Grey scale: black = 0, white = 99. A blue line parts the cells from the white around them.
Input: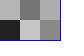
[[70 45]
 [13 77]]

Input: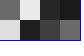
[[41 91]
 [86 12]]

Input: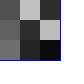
[[31 75]
 [37 18]]

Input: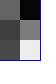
[[39  2]
 [24 48]]

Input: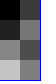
[[ 0 23]
 [13 46]]

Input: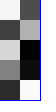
[[95 30]
 [25 69]]

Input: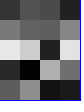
[[20 32]
 [47 38]]
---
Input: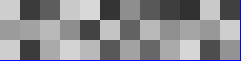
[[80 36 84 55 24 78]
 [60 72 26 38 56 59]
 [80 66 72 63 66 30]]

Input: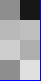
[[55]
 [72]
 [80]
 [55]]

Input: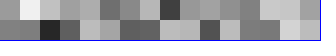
[[60 75 67 53 25 63 50 77]
 [50 15 73 37 73 32 48 82]]

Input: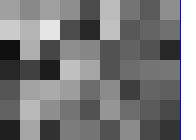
[[62 62 29 45 55]
 [79 89 15 34 43]
 [ 6 27 52 38 15]
 [15 11 64 42 46]
 [33 66 42 24 37]
 [38 55 32 42 28]
 [12 19 45 54 20]]

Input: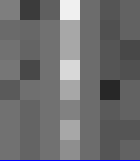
[[49 37 42 38]
 [41 44 42 38]
 [44 44 42 28]
 [46 44 42 31]
 [35 44 42 38]
 [44 44 42 38]
 [44 44 42 33]
 [44 44 42 38]]

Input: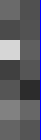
[[41]
 [29]
 [83]
 [25]
 [33]
 [50]
 [39]]

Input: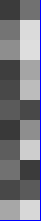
[[23]
 [45]
 [55]
 [24]
 [28]
 [35]
 [22]
 [36]
 [44]
 [28]
 [65]]

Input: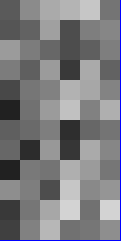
[[35 66 77]
 [33 62 49]
 [60 40 37]
 [48 60 66]
 [28 50 65]
 [13 60 50]
 [37 49 40]
 [40 59 66]
 [13 45 60]
 [55 30 53]
 [22 65 44]
 [25 71 46]]

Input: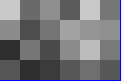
[[78 55 78]
 [54 45 58]
 [18 29 73]
 [33 23 43]]
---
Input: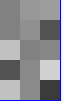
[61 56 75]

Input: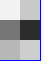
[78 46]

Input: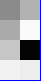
[69 66]

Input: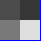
[21 47]

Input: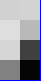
[82 86]

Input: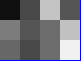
[33 42 28]

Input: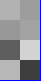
[61 59]

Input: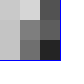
[32 49 76]

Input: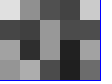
[79 29 59 67]
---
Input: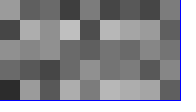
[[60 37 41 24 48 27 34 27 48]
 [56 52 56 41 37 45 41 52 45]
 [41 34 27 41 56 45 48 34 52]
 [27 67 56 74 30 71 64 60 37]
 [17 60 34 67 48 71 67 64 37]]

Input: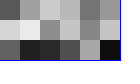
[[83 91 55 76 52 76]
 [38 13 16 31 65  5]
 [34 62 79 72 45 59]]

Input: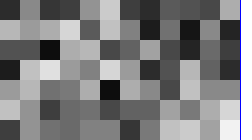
[[75 57 24 41 44 28 38 38 63 47 67 83]
 [71 60 67 83 35 75 50 11 44  8 53 14]
 [60 71 44 47 67  5 67 53 28 75 53 53]
 [32 32  5 67 71 28 38 63 28 14 41 24]
 [24 57 44 41 50 50 21 47 75 79 63 94]
 [17 53 21 24 57 79 24 17 35 32 28 67]
 [11 75 87 60 50 83 60 17 32 71 38 17]]

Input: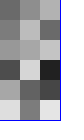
[[86 48 89]
 [65 38 27]
 [59 65 76]
 [48 73 41]
 [41 55 69]
 [30 83 13]]

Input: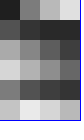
[[83 69 55 40]
 [76 91 83 72]
 [66 52 36 24]
 [48 32 24 20]
 [32 20 16 16]
 [12 48 72 87]]

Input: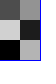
[[81 11]
 [30 57]
 [ 0 70]]

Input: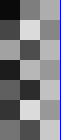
[[63 30 71]
 [45 30 78]
 [37 17 75]
 [27 85 52]
 [20 85 59]
 [11 71 59]
 [ 4 49 67]]

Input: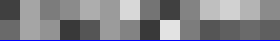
[[41 64 57 22 33 60 51 22 88 48 33 37 41 37]
 [25 64 48 54 67 60 84 45 25 51 74 81 70 54]]
